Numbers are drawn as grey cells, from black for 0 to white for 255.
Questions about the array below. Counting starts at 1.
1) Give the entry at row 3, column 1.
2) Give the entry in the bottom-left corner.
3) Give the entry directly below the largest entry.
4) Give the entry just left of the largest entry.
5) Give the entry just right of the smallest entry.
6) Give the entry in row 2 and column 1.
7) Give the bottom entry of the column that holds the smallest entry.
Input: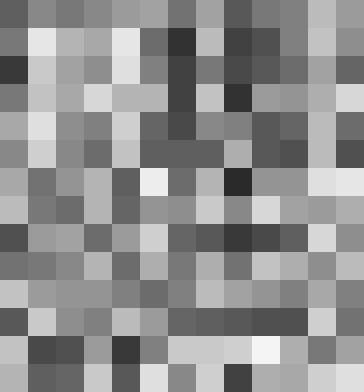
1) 57
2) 180
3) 174
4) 207
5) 148
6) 120
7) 65

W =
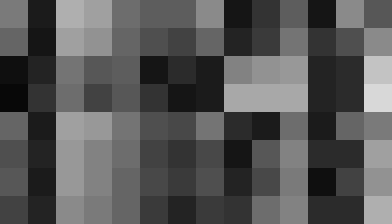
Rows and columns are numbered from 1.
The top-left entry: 122
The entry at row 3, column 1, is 15
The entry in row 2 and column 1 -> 101
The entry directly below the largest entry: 122
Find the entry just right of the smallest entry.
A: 51
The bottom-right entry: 175
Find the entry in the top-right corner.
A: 87
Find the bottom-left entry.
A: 66
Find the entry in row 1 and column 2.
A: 27
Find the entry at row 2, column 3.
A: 160
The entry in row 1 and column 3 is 175
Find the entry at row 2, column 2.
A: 21
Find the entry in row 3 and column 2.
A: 35

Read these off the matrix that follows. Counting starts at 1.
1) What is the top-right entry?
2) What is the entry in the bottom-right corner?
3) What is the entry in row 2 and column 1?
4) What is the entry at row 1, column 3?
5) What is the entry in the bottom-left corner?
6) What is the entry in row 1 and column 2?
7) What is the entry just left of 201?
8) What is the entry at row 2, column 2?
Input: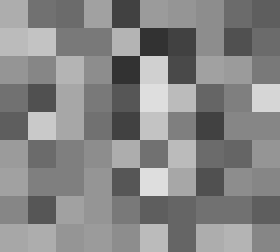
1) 94
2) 134
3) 187
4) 107
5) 167
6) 113
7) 94
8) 195

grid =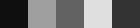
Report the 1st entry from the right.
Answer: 51
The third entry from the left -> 98
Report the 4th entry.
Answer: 223

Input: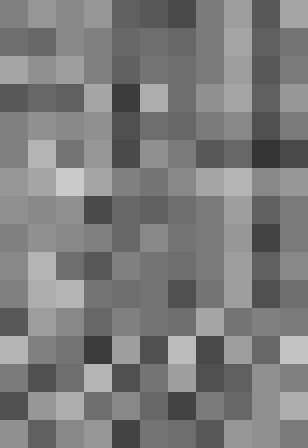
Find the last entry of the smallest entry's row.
73
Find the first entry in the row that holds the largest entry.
151
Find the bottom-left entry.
144
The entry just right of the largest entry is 165
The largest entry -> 202
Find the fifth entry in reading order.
96
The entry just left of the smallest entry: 103
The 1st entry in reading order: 128
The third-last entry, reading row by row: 151
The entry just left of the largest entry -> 165
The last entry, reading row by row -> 122
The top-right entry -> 165
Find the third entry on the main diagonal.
158
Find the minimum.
52
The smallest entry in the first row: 73
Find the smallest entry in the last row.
67
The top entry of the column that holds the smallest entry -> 88
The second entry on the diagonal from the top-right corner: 96
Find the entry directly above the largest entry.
116
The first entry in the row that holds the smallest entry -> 128
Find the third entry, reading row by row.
136
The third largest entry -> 188
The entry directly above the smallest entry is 80

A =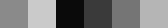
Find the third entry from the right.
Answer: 58
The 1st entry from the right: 181
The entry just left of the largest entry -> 138

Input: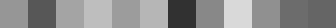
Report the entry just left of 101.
108
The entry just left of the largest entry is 136
